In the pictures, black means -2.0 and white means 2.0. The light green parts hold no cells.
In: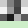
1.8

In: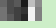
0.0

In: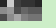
-0.6

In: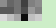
0.0

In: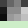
1.2

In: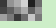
0.3

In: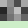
-1.0

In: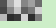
1.3

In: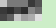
-0.3

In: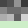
-0.1
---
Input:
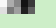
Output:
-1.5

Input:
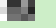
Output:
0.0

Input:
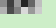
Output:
0.4

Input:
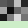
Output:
-0.4

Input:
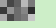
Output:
0.1

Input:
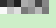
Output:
0.9

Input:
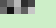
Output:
-0.5

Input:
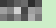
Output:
0.5

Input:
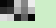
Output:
-0.1

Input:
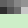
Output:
-0.3
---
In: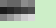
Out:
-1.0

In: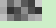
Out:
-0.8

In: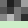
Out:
-0.1

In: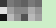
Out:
0.7

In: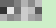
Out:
1.0

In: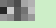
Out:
-0.2

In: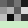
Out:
-0.6
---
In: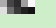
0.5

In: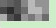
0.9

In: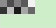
-0.6

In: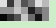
-0.5

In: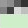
-0.6

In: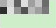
1.1

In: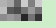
0.4

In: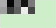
-1.7
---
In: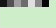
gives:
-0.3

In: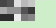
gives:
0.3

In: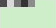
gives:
-0.2

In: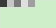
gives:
-0.1

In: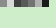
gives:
-0.6

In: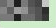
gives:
0.3

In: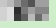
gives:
-0.1
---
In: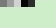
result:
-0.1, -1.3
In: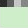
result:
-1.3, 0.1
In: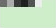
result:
-0.3, 1.7
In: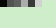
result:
-1.9, 1.3
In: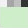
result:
1.8, -1.2
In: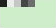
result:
-1.5, -0.3
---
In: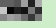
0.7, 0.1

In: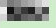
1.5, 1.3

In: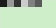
-0.6, -1.6

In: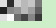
-0.1, 1.5

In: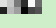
-0.3, -1.5

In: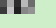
-0.3, -1.1

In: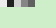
-0.5, 1.7

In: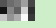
-0.9, 1.1
